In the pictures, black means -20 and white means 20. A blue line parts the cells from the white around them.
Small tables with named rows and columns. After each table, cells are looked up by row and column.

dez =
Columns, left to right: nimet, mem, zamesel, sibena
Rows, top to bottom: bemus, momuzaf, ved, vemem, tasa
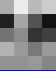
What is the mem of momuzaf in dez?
6
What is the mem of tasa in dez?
3
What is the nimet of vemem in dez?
8
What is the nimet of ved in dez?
-2
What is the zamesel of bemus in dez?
9
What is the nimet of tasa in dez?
3

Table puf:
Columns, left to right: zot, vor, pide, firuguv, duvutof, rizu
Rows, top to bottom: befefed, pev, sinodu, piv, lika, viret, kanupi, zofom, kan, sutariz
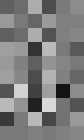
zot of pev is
4
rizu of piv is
-6
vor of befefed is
-3
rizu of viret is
-4
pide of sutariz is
0
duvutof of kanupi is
-17
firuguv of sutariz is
-1
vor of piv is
4
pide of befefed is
7
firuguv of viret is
8
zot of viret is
5
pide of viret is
-8
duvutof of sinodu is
0
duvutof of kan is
-2

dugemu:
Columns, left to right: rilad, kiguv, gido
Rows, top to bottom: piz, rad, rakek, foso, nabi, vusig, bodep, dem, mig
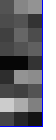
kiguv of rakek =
-4
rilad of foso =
-9
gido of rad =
-12
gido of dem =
0
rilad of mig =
-9
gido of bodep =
-7
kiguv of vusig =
3
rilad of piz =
-7
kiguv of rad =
-7
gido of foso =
-5
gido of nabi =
-12
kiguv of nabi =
-19
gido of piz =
3
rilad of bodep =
-9
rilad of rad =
-8
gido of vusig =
2
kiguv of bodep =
-10
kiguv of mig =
-14
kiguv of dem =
7
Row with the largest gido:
piz

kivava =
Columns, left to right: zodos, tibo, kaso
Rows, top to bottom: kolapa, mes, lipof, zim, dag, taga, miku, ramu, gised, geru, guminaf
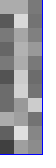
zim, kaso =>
4
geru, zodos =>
-5
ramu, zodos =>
-3
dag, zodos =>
-1
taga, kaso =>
-3
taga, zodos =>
-7
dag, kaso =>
-1
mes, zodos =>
-6

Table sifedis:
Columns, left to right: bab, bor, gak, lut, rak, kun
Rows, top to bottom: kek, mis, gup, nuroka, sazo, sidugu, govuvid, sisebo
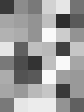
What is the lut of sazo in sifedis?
10
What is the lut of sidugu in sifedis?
19
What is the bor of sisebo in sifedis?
16
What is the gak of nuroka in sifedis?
10
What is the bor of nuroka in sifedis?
-5
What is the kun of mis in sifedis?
-6
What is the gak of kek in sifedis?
-1
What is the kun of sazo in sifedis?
6

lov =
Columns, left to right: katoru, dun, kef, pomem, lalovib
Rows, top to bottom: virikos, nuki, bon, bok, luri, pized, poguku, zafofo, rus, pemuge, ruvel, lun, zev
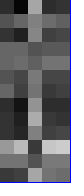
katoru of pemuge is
-12
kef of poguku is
-2
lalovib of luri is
-2
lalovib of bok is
-6
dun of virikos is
-19
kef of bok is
-7
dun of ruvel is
9
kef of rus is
7
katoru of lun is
-2
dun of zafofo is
-17
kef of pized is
-1
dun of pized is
-9
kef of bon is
1
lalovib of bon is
-9

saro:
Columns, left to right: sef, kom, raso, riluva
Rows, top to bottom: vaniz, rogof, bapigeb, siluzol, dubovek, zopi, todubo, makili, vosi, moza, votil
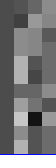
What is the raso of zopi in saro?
-9
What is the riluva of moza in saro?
-3
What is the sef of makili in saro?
-8
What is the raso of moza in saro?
-7
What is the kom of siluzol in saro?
2
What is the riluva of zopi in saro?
-3
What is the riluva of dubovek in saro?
-3
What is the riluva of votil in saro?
-3
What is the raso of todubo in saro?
-4
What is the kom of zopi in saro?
8
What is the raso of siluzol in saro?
1
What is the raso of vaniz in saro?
-4
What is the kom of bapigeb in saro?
2
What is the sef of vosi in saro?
-8
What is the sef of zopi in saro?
-8
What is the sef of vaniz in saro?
-8
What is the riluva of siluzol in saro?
-3
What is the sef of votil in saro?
-8
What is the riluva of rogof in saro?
1

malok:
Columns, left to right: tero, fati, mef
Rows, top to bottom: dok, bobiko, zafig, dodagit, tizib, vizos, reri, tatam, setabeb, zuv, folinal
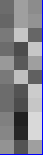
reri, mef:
12
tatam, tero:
-3
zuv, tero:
1
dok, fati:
5
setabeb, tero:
0
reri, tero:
-3
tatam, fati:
-8
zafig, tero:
-1
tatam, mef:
11

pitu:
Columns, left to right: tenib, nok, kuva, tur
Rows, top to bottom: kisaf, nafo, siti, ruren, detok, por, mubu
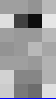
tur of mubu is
15
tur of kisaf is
9
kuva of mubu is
-3
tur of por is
8
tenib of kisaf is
5
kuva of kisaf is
3
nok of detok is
5
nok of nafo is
-10
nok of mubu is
-1
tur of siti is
9
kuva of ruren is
9
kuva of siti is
4
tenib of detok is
5
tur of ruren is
6
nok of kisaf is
5
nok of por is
1
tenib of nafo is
15
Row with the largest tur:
nafo

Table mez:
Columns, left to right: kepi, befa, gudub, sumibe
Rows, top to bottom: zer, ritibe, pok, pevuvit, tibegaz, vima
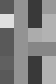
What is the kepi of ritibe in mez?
15
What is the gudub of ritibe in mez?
-11
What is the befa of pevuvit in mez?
3
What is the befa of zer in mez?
3
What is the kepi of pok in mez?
-6
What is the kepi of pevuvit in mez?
-6
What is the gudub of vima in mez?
-11
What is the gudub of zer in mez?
-11
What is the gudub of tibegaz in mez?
-11
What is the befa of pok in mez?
3
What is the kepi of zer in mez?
-6
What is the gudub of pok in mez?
7
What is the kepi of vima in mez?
-6
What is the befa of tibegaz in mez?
3
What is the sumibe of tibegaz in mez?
8
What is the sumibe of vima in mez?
8
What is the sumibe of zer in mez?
4
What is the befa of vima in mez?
3

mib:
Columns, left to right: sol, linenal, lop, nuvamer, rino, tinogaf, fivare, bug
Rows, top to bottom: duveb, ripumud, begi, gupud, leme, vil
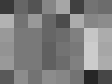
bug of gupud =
6
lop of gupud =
-1
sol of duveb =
-11
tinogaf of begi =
0
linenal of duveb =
-4
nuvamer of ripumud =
-4
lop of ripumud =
4
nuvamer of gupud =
-5
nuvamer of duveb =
1
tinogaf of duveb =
-10
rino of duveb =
6
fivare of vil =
-14

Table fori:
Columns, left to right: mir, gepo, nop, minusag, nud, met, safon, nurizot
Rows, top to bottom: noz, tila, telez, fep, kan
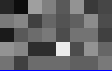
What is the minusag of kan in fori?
-3
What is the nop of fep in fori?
-13
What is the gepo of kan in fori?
-10
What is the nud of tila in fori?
-7
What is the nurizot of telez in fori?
-10
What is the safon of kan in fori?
-5
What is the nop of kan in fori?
-3
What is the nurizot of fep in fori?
-4
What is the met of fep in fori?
-8
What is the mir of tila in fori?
-1
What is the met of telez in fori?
-2

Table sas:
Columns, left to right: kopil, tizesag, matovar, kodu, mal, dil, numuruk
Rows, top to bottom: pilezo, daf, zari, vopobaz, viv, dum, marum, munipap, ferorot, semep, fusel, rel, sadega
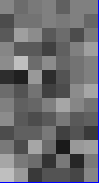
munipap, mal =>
6
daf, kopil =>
-8
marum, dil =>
2
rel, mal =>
-1
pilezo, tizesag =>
-3
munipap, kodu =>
0
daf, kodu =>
0
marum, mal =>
-8
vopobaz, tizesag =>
-6
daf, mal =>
-1
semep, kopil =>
-8
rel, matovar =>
-3

